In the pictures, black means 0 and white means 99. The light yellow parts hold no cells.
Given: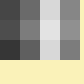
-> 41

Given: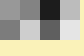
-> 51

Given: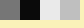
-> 4

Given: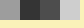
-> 20

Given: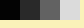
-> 16

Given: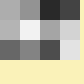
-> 57

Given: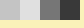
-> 87
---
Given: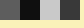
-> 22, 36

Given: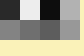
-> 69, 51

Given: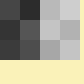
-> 80, 23

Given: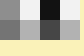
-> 94, 45

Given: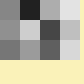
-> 88, 46

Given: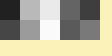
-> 24, 27

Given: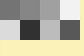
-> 94, 85

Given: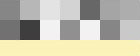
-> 67, 44

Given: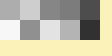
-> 30, 96
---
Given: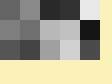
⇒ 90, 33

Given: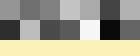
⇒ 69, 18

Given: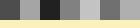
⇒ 68, 30

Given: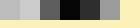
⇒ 60, 73

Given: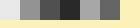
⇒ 39, 90

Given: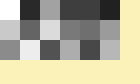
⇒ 13, 54

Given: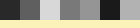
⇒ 69, 16
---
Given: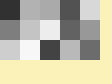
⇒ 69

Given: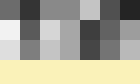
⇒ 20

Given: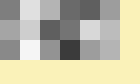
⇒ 87

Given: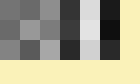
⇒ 41

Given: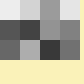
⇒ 82

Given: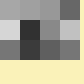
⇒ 62

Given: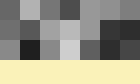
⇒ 69

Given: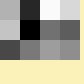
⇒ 15
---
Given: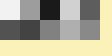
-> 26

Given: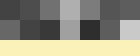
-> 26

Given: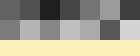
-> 70

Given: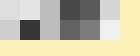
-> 21

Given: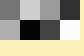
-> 2

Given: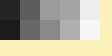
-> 40
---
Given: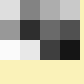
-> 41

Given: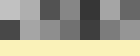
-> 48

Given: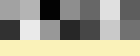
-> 78

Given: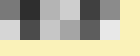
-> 36

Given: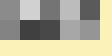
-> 65

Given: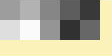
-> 19
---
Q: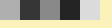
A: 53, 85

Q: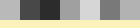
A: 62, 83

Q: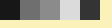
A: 54, 85

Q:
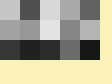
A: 88, 88

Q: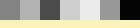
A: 80, 91

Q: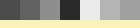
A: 16, 91

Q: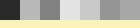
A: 88, 88

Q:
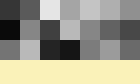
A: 72, 89

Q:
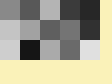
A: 37, 87

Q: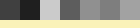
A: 36, 79
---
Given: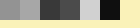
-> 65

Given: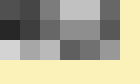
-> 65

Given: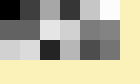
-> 85

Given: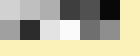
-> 17

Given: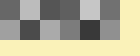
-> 29

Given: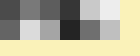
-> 85

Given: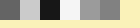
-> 79

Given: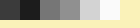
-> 11

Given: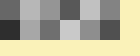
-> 65

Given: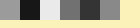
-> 9
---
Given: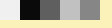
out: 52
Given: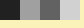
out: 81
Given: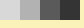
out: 20
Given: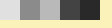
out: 16
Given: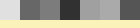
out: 33
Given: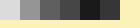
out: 21
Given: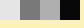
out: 3
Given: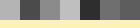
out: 36
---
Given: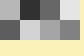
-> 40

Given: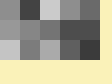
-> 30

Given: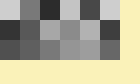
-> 69

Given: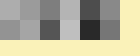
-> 30

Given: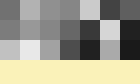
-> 83

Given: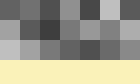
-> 50

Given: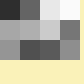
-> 79

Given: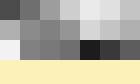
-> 76

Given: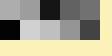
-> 38
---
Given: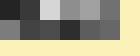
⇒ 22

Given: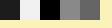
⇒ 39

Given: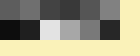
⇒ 15

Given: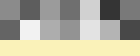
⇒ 36

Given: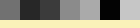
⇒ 23

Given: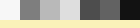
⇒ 38

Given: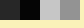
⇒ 57

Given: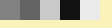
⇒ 50

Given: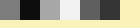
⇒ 37

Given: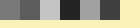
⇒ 36
